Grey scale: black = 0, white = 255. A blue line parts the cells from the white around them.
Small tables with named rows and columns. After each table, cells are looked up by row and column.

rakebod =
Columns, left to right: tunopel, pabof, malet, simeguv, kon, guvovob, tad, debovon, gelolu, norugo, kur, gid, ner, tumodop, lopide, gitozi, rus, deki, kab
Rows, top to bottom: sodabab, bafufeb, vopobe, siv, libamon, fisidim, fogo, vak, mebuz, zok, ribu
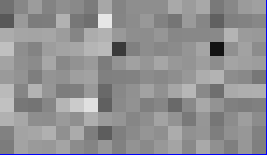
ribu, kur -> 138
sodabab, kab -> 160
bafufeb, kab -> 135
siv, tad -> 181
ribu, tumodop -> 137
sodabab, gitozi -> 121
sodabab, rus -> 136
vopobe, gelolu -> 153
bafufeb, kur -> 152
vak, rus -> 128
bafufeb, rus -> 128
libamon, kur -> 150
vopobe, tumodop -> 136
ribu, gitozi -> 144
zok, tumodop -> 145
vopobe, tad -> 172

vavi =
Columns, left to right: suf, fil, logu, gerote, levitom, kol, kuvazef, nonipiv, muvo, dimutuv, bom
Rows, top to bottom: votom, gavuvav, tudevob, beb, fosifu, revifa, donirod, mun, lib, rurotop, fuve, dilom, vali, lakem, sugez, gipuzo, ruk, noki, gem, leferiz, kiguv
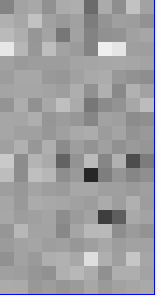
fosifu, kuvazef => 165
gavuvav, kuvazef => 125
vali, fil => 141
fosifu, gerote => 157
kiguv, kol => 155
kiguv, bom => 169
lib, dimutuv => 140
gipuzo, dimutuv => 169
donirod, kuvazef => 145
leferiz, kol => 184
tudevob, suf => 186
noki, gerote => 158

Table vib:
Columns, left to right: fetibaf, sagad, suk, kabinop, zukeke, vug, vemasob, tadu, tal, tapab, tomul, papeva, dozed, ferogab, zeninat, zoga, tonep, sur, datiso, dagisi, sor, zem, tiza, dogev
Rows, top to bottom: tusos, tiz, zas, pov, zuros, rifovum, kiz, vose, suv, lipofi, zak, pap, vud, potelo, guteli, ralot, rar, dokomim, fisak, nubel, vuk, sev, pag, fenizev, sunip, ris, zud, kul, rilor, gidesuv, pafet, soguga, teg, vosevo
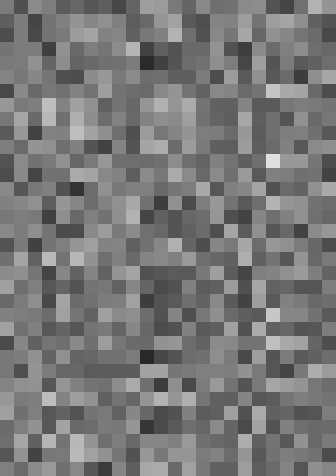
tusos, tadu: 95
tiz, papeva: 149
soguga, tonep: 100
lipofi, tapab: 79
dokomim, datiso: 108
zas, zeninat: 81
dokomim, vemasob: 159
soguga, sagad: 166
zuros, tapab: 123
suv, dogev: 119
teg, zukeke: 121
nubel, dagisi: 131
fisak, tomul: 133
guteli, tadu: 130
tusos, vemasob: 86
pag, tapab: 143

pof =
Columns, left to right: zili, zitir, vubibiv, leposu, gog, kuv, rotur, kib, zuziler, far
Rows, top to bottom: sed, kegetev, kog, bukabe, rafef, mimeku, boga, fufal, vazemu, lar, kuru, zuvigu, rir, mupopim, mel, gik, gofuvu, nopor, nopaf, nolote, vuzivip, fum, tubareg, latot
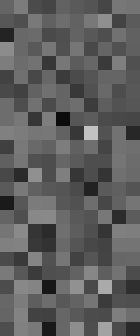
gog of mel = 87
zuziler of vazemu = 72
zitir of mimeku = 112
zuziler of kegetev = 67
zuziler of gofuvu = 128
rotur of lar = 194
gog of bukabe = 80
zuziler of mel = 98
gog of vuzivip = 113
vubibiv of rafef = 114
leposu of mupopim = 88
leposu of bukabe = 119
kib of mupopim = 90
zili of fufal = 109
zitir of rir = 42
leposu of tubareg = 65
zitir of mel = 87
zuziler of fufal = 82

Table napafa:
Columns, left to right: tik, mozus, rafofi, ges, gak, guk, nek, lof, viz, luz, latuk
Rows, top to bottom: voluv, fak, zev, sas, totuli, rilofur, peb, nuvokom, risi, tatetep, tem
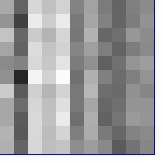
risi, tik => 167
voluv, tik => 169
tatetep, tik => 179
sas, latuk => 138
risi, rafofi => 217
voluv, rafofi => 215
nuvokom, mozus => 108
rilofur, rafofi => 244
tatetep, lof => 122
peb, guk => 120
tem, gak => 195

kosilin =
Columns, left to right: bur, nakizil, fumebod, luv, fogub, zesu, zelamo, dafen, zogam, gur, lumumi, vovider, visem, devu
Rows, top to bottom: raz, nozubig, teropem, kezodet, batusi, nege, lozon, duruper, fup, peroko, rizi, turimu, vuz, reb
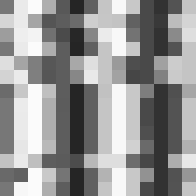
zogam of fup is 248
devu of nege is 196
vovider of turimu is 50
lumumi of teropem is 73
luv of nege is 86
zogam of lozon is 248
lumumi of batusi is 73
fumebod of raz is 251
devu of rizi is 176
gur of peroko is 200
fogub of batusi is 93
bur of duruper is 119
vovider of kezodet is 50
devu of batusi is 196
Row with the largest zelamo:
nege

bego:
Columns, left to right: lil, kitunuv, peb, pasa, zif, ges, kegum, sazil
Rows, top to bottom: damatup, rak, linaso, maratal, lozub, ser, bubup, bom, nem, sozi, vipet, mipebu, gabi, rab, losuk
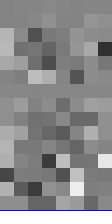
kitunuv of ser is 127
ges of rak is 131
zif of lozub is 127
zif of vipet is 117
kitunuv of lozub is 158
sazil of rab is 128
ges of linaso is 148
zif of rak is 132
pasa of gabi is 120
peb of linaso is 81
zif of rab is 136
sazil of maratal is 49
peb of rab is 59
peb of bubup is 134
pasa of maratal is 100

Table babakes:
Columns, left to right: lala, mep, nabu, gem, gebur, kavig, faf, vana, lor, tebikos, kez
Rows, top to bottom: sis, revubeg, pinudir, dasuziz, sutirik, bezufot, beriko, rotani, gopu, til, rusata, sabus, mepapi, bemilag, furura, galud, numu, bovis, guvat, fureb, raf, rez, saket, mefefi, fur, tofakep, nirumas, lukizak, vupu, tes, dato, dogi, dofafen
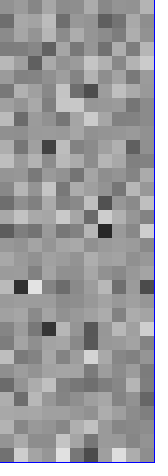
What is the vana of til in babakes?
148
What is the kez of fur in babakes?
131
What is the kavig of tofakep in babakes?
157
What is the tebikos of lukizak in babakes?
181
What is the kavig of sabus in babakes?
171
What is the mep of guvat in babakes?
154
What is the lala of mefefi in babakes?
133
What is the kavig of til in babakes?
166
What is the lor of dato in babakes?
134
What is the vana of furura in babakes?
81
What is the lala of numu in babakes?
93
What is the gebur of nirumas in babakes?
165
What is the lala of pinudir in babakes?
139
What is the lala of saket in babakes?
161
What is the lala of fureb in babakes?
155
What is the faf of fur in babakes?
88
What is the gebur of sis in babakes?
140
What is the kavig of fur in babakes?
137
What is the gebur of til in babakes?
153

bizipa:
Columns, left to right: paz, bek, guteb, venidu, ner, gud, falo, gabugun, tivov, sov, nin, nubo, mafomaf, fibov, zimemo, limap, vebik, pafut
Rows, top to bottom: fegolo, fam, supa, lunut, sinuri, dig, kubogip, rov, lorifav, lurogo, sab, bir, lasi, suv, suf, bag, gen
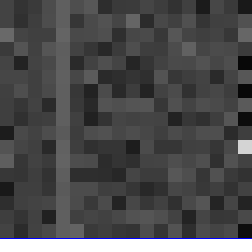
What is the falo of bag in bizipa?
69
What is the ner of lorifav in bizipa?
95
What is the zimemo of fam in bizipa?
53
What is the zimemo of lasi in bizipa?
54
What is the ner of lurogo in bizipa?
90
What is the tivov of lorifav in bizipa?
69
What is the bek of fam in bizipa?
48
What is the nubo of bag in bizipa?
79
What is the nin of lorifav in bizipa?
68
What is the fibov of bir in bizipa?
71
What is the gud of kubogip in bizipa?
55
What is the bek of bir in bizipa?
54
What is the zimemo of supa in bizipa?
63
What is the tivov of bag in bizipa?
72
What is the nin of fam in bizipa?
43
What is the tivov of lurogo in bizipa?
71

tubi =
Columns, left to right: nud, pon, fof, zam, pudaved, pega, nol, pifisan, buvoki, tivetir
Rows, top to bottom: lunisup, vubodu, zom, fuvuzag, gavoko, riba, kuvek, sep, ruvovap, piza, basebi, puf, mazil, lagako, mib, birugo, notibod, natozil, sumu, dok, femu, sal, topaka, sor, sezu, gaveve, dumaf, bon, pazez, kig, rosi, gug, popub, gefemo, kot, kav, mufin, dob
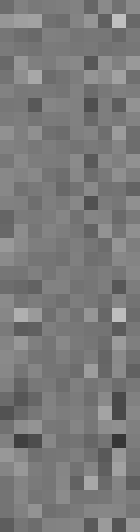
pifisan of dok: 125
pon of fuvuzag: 118
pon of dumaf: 117
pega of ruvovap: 129
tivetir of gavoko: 153
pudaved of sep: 131
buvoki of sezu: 156
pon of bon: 99
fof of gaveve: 117
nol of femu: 118
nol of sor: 116
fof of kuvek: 122
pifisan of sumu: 114
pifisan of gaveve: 101
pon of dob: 118
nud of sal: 139
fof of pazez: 102
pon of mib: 128
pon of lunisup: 129
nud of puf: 119

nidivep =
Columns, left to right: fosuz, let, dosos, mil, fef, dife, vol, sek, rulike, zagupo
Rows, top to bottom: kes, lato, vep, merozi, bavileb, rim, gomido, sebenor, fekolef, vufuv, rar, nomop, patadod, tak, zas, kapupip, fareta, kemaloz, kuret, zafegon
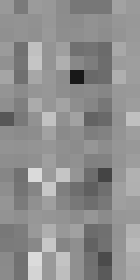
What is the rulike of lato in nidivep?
150
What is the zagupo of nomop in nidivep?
157
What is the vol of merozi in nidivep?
115
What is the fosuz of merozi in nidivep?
155
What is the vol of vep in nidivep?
146
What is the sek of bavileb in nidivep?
109
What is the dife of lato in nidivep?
140

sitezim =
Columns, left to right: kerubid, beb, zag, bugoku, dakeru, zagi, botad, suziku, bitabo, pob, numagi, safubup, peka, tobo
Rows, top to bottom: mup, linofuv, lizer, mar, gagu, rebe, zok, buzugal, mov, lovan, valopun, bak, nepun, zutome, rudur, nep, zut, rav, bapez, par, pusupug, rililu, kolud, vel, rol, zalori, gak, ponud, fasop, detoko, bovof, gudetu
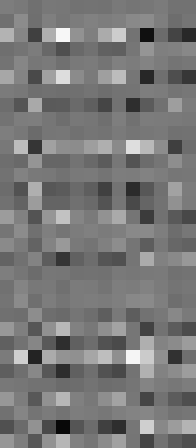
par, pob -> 119
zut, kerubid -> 117
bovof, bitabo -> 46
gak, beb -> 111
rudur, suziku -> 83
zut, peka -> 109
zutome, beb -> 82
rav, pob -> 117
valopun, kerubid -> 120
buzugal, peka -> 158
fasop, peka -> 92
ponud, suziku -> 109
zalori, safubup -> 144
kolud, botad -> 110

